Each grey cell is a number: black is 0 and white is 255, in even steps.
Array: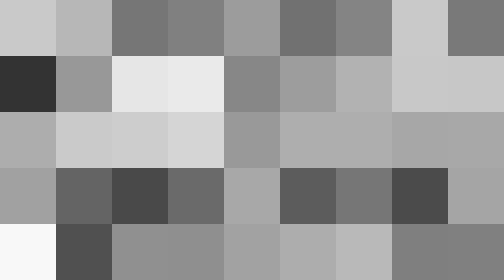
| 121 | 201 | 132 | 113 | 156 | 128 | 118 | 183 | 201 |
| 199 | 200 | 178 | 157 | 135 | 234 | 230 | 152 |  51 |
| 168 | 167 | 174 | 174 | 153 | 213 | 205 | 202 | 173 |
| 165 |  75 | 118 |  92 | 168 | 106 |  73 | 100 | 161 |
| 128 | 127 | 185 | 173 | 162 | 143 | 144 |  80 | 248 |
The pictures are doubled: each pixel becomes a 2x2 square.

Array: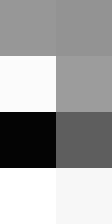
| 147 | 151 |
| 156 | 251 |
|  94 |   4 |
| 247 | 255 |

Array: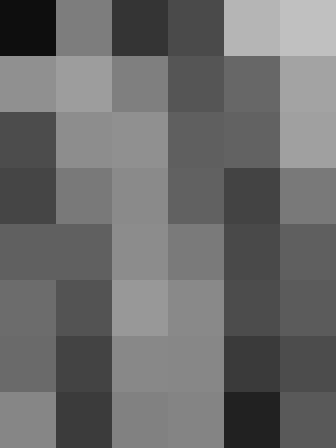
| 192 | 181 |  74 |  52 | 125 |  14 |
| 163 | 103 |  85 | 127 | 157 | 144 |
| 160 |  98 |  95 | 144 | 141 |  76 |
| 121 |  67 |  97 | 138 | 121 |  69 |
|  95 |  73 | 122 | 140 |  96 |  96 |
|  91 |  76 | 137 | 152 |  83 | 108 |
|  76 |  58 | 135 | 136 |  67 | 106 |
|  89 |  33 | 132 | 129 |  59 | 134 |

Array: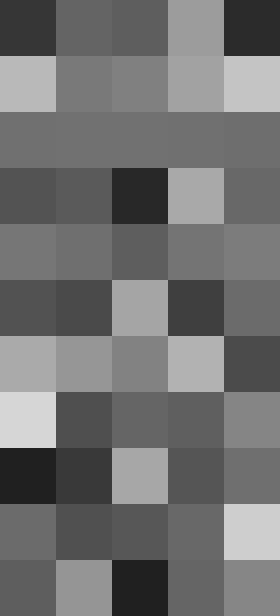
|  43 | 156 |  94 | 100 |  54 |
| 196 | 162 | 128 | 121 | 185 |
| 110 | 112 | 113 | 113 | 112 |
| 104 | 169 |  40 |  90 |  83 |
| 124 | 116 |  94 | 111 | 118 |
| 107 |  63 | 165 |  74 |  82 |
|  75 | 178 | 130 | 150 | 170 |
| 133 |  95 | 101 |  79 | 214 |
| 111 |  85 | 167 |  57 |  32 |
| 206 | 104 |  87 |  80 | 107 |
| 134 | 101 |  32 | 149 |  94 |

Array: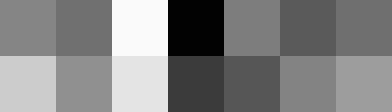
| 111 |  90 | 125 |   2 | 250 | 112 | 133 |
| 157 | 131 |  86 |  59 | 228 | 144 | 204 |

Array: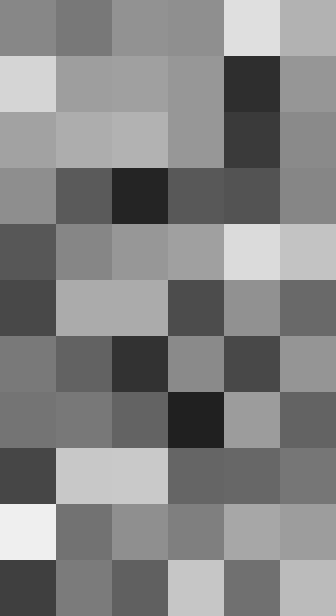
| 177 | 223 | 143 | 146 | 120 | 135 |
| 150 |  45 | 151 | 159 | 158 | 213 |
| 137 |  58 | 151 | 178 | 174 | 163 |
| 133 |  82 |  88 |  36 |  89 | 142 |
| 195 | 219 | 159 | 152 | 134 |  87 |
| 105 | 144 |  76 | 171 | 170 |  72 |
| 148 |  72 | 137 |  50 |  98 | 121 |
|  99 | 156 |  32 |  99 | 120 | 115 |
| 118 | 103 | 101 | 201 | 200 |  70 |
| 157 | 166 | 127 | 143 | 114 | 239 |
| 187 | 111 | 198 |  97 | 123 |  63 |

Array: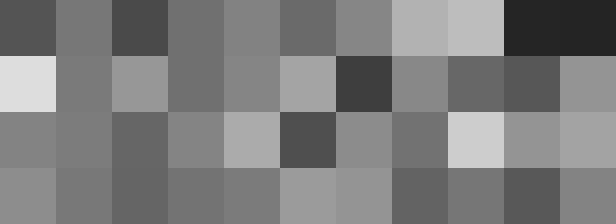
|  36 |  37 | 189 | 178 | 134 | 106 | 130 | 112 |  74 | 119 |  84 |
| 148 |  87 | 103 | 136 |  62 | 164 | 133 | 112 | 151 | 122 | 221 |
| 163 | 148 | 205 | 114 | 140 |  79 | 171 | 132 | 102 | 124 | 131 |
| 131 |  88 | 118 |  99 | 148 | 155 | 123 | 115 | 101 | 120 | 141 |

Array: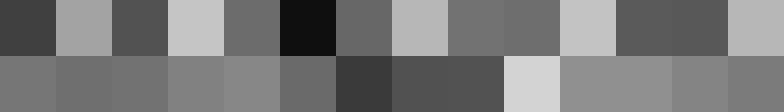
| 183 |  88 |  90 | 195 | 110 | 114 | 183 | 103 |  15 | 108 | 197 |  82 | 163 |  64 |
| 123 | 132 | 144 | 144 | 211 |  82 |  81 |  58 | 106 | 135 | 129 | 114 | 111 | 118 |
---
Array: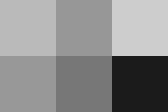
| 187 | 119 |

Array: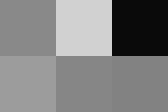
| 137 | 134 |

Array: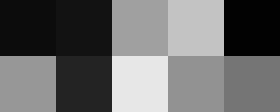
| 12 | 35 |

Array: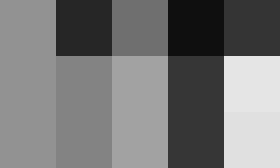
| 146 | 131 | 162 |

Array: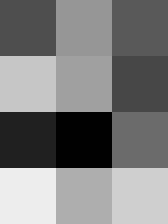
|  78 | 160 | 107 |

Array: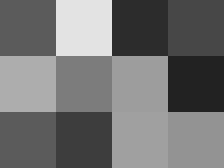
|  91 | 124 | 160 |

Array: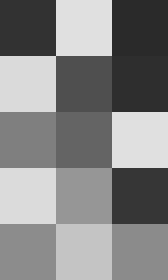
|  50 |  79 | 224 |
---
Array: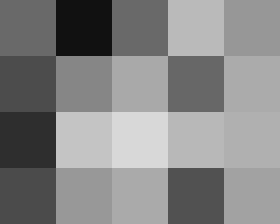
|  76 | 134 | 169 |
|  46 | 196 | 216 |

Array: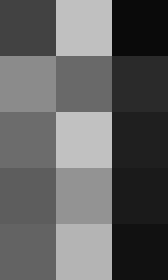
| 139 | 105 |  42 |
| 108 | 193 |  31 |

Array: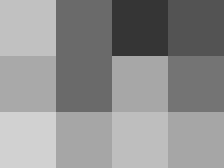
| 169 | 106 | 166 |
| 208 | 164 | 189 |

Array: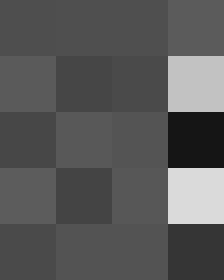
| 90 | 70 | 74 |
| 71 | 88 | 84 |

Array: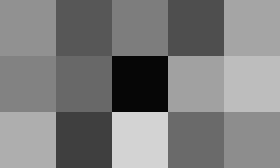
| 130 | 104 |   6 |
| 174 |  63 | 211 |

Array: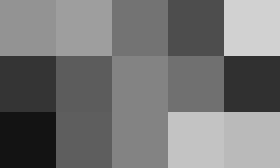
|  52 |  92 | 131 |
|  19 |  94 | 131 |

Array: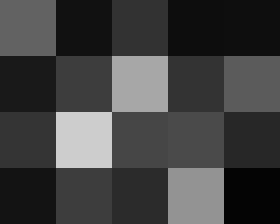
|  24 |  60 | 168 |
|  53 | 204 |  69 |
